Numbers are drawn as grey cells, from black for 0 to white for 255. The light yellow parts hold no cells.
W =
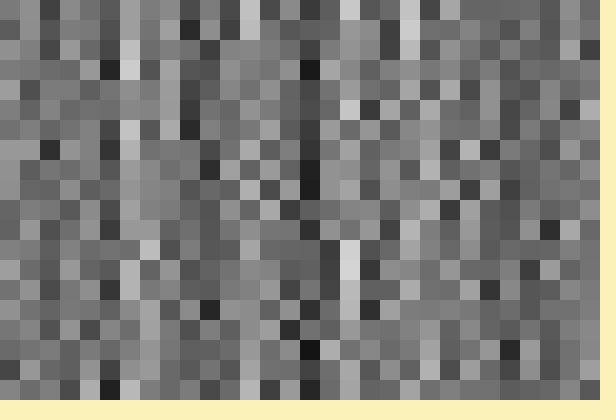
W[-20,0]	122
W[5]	[126, 99, 131, 104, 112, 109, 135, 131, 154, 58, 114, 102, 146, 122, 100, 76, 103, 197, 58, 165, 96, 170, 107, 98, 145, 71, 100, 135, 65, 173]
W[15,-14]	107
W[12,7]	188
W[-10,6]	160
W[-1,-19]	106
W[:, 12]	[192, 187, 134, 125, 113, 146, 120, 169, 98, 175, 100, 142, 165, 137, 129, 140, 140, 152, 163, 181]
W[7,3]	147
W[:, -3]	[87, 84, 89, 104, 132, 135, 91, 78, 116, 113, 97, 46, 101, 155, 92, 113, 89, 85, 78, 103]
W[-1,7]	124
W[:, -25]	[89, 80, 71, 37, 116, 109, 70, 52, 86, 105, 75, 59, 114, 89, 54, 97, 133, 104, 66, 33]
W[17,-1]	135
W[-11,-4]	97
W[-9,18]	150
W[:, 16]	[93, 98, 123, 165, 114, 103, 154, 117, 146, 146, 108, 145, 60, 64, 68, 107, 95, 173, 110, 107]
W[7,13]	93
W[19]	[132, 108, 126, 75, 173, 33, 184, 124, 105, 123, 73, 106, 181, 63, 154, 38, 107, 164, 99, 103, 163, 111, 127, 113, 113, 92, 98, 103, 133, 88]
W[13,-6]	103
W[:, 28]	[141, 133, 162, 113, 102, 65, 123, 149, 102, 119, 108, 168, 126, 99, 134, 113, 124, 113, 114, 133]
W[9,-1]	112
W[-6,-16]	68
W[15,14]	144
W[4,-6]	145
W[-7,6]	179
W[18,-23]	153
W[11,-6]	92
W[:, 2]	[65, 84, 71, 108, 123, 131, 101, 47, 117, 99, 118, 80, 94, 87, 75, 100, 82, 123, 103, 126]
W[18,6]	143
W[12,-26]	107
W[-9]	[98, 150, 80, 110, 146, 59, 152, 152, 97, 111, 85, 115, 142, 117, 116, 48, 145, 113, 150, 66, 180, 125, 95, 152, 92, 84, 144, 46, 168, 104]
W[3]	[123, 119, 108, 104, 152, 37, 204, 83, 162, 85, 80, 143, 125, 116, 143, 25, 165, 135, 96, 127, 142, 119, 133, 100, 123, 82, 109, 104, 113, 125]

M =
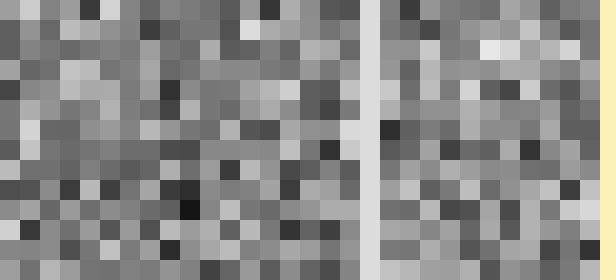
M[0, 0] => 158
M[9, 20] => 193
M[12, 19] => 121
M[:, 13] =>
[54, 170, 126, 121, 181, 170, 76, 136, 147, 163, 106, 120, 140, 92]
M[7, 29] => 98
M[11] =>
[208, 56, 139, 112, 154, 85, 154, 81, 186, 156, 175, 97, 185, 120, 52, 99, 64, 137, 220, 166, 162, 134, 161, 100, 169, 88, 177, 152, 127, 182]
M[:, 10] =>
[112, 118, 172, 143, 119, 119, 109, 136, 155, 138, 133, 175, 167, 66]
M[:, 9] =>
[123, 119, 106, 115, 138, 177, 119, 74, 110, 47, 21, 156, 142, 129]
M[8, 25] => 141
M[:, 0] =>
[158, 95, 95, 162, 70, 119, 117, 91, 187, 78, 139, 208, 134, 158]
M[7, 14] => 191
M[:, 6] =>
[132, 130, 121, 127, 122, 125, 131, 109, 90, 115, 128, 154, 123, 129]
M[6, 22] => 108
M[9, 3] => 60
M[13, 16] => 76
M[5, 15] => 94
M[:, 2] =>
[131, 104, 118, 111, 143, 147, 103, 117, 112, 139, 103, 139, 139, 181]
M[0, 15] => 141
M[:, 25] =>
[165, 149, 213, 171, 70, 132, 141, 171, 141, 145, 74, 88, 165, 146]
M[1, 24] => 161
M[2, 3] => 105
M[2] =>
[95, 131, 118, 105, 119, 129, 121, 158, 116, 106, 172, 91, 98, 126, 101, 178, 166, 104, 220, 146, 144, 200, 123, 130, 231, 213, 159, 181, 211, 119]
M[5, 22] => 145
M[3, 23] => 149
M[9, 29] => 193
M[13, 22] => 158
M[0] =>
[158, 203, 131, 156, 58, 210, 132, 100, 132, 123, 112, 90, 151, 54, 174, 141, 87, 81, 220, 125, 59, 149, 124, 116, 109, 165, 145, 97, 122, 132]

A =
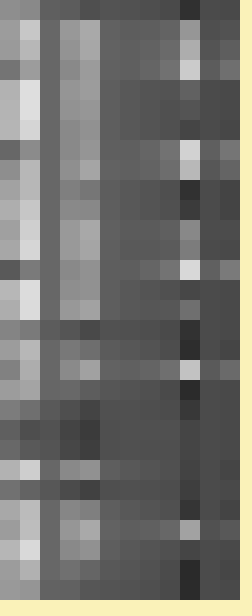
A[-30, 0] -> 142
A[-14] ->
[132, 122, 92, 85, 73, 81, 80, 78, 74, 50, 75, 73]
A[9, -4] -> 79
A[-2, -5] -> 81
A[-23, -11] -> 139
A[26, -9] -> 150
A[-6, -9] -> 75
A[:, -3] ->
[48, 150, 173, 203, 97, 84, 69, 210, 184, 49, 59, 136, 124, 216, 71, 111, 50, 45, 194, 43, 56, 69, 69, 67, 62, 53, 162, 69, 42, 43]
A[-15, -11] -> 219
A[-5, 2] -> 103
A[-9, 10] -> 75
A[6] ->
[181, 213, 103, 137, 145, 94, 88, 84, 80, 69, 75, 71]
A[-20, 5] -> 94
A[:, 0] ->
[142, 156, 154, 116, 178, 180, 181, 103, 142, 162, 174, 160, 167, 89, 183, 173, 132, 156, 129, 156, 124, 95, 104, 178, 113, 168, 156, 182, 156, 153]
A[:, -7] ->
[83, 97, 98, 97, 94, 94, 94, 95, 98, 93, 94, 96, 95, 94, 94, 94, 81, 91, 98, 86, 80, 79, 79, 94, 79, 94, 98, 94, 88, 84]
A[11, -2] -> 76
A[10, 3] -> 137
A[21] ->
[95, 78, 82, 68, 59, 79, 80, 80, 80, 69, 75, 73]
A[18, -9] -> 138
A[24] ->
[113, 99, 87, 75, 65, 79, 80, 79, 77, 62, 75, 73]
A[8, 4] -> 165
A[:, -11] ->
[137, 199, 183, 156, 222, 222, 213, 139, 183, 183, 198, 207, 214, 122, 220, 219, 122, 183, 173, 164, 111, 78, 89, 206, 99, 187, 189, 217, 177, 149]
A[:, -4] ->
[74, 99, 106, 113, 83, 80, 80, 114, 109, 79, 80, 95, 91, 115, 80, 87, 74, 77, 111, 74, 76, 80, 79, 80, 77, 80, 103, 80, 75, 74]
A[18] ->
[129, 173, 103, 138, 161, 98, 96, 100, 111, 194, 90, 106]
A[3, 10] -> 92
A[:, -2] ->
[75, 79, 84, 92, 75, 75, 75, 95, 87, 75, 75, 76, 75, 96, 75, 75, 75, 75, 90, 75, 75, 75, 75, 75, 75, 75, 81, 75, 75, 75]
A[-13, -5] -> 83
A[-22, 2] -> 103
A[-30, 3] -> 92
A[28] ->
[156, 177, 103, 112, 101, 88, 85, 81, 75, 42, 75, 70]
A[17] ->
[156, 183, 103, 120, 110, 91, 87, 83, 77, 45, 75, 69]

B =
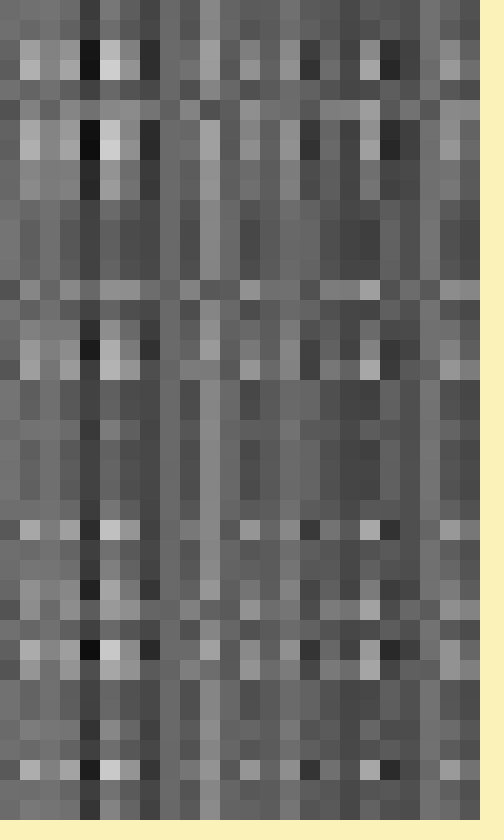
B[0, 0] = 108
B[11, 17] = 67
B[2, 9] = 101
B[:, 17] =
[72, 71, 65, 72, 70, 127, 64, 67, 69, 68, 71, 67, 67, 69, 122, 70, 70, 66, 98, 67, 68, 72, 68, 69, 69, 72, 88, 72, 71, 67, 115, 71, 65, 108, 69, 70, 71, 72, 79, 72, 71]
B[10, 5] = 106
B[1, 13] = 90
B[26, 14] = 136
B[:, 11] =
[100, 102, 91, 86, 103, 92, 89, 87, 95, 94, 103, 105, 104, 104, 91, 104, 97, 93, 88, 105, 104, 100, 104, 103, 104, 101, 87, 101, 99, 94, 90, 102, 88, 89, 103, 103, 98, 102, 87, 101, 99]
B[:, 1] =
[112, 103, 158, 176, 100, 129, 166, 175, 133, 138, 103, 94, 94, 97, 134, 96, 128, 151, 158, 93, 95, 114, 94, 98, 96, 110, 167, 106, 117, 144, 141, 102, 171, 149, 99, 100, 124, 105, 173, 109, 120]
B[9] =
[103, 138, 123, 128, 39, 155, 114, 56, 106, 94, 147, 94, 111, 93, 127, 73, 93, 68, 116, 65, 71, 111, 119, 90]
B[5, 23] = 135
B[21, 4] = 57
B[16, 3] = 119
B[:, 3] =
[106, 97, 146, 164, 94, 133, 153, 163, 124, 128, 96, 86, 87, 91, 136, 89, 119, 140, 154, 87, 88, 107, 88, 92, 89, 103, 159, 100, 110, 135, 141, 95, 158, 148, 92, 93, 116, 98, 163, 101, 112]
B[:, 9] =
[85, 82, 101, 113, 79, 131, 103, 110, 92, 94, 81, 74, 75, 78, 130, 77, 91, 98, 123, 75, 76, 86, 76, 78, 77, 85, 120, 83, 87, 96, 128, 80, 106, 126, 79, 79, 90, 82, 117, 84, 89]
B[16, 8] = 105
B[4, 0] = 112
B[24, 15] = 100
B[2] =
[99, 158, 130, 146, 22, 183, 128, 45, 106, 101, 157, 91, 126, 93, 137, 61, 99, 65, 137, 49, 65, 112, 135, 96]
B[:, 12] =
[91, 83, 126, 146, 80, 143, 131, 142, 107, 111, 82, 71, 72, 76, 145, 76, 104, 120, 149, 71, 74, 93, 73, 77, 75, 89, 149, 86, 95, 116, 146, 81, 137, 147, 78, 79, 101, 85, 149, 88, 98]
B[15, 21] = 114
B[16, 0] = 105
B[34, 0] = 113
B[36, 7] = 64
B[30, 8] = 99
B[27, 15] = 93
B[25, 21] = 112
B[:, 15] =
[90, 95, 61, 50, 97, 86, 56, 50, 76, 73, 97, 101, 101, 99, 81, 99, 80, 65, 64, 101, 101, 89, 100, 99, 100, 91, 57, 93, 87, 69, 76, 97, 52, 70, 98, 98, 83, 94, 52, 92, 84]
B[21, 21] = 112
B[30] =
[83, 141, 106, 141, 92, 153, 143, 101, 99, 128, 97, 90, 146, 109, 117, 76, 123, 115, 162, 75, 103, 91, 143, 131]
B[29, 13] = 92

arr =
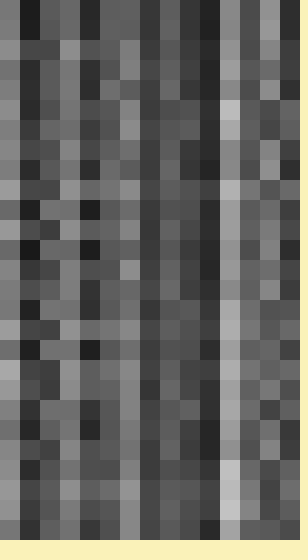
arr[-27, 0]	119
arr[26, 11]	163
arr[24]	[151, 69, 90, 142, 93, 107, 147, 71, 90, 86, 67, 186, 120, 67, 109]
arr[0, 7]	55
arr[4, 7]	62
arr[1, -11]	42
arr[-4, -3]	103
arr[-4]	[140, 44, 81, 114, 78, 77, 127, 60, 79, 71, 53, 191, 103, 74, 96]
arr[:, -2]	[145, 151, 133, 106, 140, 75, 70, 131, 143, 84, 106, 122, 129, 109, 134, 82, 87, 101, 96, 119, 67, 111, 131, 74, 67, 72, 89]
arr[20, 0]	128
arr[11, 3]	141
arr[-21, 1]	58
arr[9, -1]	105
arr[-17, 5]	88
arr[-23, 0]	125
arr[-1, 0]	118
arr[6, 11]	168
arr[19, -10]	97
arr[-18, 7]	70
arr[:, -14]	[28, 30, 71, 44, 46, 43, 58, 71, 43, 71, 32, 76, 25, 55, 77, 34, 69, 32, 67, 78, 50, 39, 76, 44, 69, 59, 50]
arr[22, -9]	114
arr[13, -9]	141
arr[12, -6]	59
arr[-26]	[123, 30, 86, 104, 42, 95, 93, 54, 97, 53, 33, 134, 77, 151, 45]
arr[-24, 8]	94
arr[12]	[105, 25, 104, 103, 29, 88, 96, 58, 86, 59, 41, 146, 77, 129, 45]
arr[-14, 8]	97
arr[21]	[111, 39, 94, 116, 40, 85, 120, 70, 92, 64, 38, 156, 86, 111, 57]
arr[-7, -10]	86
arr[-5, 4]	79
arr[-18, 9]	81
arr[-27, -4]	136
